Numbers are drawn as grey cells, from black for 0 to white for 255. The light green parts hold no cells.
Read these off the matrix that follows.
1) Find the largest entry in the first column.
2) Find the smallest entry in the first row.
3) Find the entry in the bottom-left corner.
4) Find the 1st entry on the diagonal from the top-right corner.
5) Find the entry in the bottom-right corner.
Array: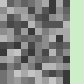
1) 196
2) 57
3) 113
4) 72
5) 57

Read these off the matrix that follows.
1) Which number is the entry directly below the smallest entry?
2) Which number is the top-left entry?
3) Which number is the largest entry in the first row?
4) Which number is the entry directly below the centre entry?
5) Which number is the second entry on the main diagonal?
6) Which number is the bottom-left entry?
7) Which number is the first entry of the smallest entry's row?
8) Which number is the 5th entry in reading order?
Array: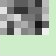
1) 64
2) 160
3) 187
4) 173
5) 106
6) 160
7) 215
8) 119

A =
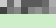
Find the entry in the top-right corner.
172
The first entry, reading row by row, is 202
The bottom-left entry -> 65
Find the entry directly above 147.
90
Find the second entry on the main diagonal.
121

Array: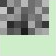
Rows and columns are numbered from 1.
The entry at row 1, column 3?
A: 125
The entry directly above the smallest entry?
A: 55
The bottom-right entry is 169
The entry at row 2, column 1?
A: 198
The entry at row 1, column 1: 70
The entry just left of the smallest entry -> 98
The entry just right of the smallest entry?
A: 98
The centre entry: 83

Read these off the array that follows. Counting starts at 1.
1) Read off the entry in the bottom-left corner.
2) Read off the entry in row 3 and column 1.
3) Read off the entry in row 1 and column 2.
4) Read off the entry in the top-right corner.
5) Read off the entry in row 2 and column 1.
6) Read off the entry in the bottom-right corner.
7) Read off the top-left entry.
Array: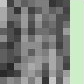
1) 111
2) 169
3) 67
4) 79
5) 169
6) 181
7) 196

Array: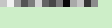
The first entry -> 197
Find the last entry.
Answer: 140
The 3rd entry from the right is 197

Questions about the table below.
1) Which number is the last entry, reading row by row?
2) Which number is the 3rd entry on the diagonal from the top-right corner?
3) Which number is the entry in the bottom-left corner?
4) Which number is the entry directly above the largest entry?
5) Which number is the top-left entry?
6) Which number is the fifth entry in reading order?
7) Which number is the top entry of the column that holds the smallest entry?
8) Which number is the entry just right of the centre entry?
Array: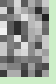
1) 157
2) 185
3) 60
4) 227
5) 103
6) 172
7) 200
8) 172

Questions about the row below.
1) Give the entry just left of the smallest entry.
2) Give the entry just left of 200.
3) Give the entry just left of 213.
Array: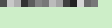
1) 64
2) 78
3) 34

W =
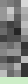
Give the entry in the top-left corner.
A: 135
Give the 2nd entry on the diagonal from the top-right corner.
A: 123
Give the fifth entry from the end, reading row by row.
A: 52
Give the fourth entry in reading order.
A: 215
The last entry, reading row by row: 52
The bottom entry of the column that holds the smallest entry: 135
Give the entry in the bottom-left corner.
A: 188
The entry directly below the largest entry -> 176
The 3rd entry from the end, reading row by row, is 107
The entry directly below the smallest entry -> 79
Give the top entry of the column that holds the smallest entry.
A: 107

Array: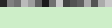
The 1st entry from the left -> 38
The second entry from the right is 171
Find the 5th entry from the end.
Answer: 96
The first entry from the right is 202
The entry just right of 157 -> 96

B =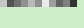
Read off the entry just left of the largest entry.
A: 144
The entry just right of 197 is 83
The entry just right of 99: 128

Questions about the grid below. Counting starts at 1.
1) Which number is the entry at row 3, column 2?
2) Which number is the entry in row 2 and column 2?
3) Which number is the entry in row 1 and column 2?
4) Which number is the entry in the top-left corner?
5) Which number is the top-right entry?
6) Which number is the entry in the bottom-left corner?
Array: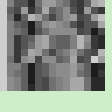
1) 112
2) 96
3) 128
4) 206
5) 181
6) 206

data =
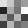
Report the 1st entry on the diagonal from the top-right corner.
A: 156
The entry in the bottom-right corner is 128
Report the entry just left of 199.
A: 224
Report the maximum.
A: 251
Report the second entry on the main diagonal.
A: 170

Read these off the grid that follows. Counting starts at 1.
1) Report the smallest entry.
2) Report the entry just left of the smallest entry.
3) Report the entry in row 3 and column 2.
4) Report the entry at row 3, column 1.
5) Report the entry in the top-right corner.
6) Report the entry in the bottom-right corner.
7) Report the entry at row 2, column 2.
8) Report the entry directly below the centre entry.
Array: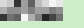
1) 37
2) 128
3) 112
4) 53
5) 232
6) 112
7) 143
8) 174

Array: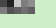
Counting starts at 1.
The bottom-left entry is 125
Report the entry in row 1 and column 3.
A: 199

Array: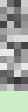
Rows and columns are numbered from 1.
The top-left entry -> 206
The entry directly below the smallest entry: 134
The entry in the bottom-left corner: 176
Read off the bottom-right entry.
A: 148
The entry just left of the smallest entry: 80
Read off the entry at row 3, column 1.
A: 161
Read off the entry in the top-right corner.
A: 206
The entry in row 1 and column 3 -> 68
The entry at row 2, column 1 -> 134
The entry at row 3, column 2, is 80
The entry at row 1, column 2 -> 108
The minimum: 52

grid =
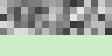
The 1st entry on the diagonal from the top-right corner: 151
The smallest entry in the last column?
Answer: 56
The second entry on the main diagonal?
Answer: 125
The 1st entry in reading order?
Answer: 188
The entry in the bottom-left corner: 125
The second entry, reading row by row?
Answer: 151
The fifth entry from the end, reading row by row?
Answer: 97
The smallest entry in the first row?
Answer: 56
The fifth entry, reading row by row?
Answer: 125
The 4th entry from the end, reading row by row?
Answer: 202
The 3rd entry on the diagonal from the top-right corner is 176
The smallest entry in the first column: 69
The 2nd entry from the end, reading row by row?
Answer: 188

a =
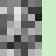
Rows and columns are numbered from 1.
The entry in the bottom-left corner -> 177
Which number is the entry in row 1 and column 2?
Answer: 135
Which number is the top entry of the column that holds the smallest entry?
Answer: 110
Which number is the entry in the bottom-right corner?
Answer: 192
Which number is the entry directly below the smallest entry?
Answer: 163
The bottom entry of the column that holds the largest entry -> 135
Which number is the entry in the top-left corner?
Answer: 123
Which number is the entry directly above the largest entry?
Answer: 135
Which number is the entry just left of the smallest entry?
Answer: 177
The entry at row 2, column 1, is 205
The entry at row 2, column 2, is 135
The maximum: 230
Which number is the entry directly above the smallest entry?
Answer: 58
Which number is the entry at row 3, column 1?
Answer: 96
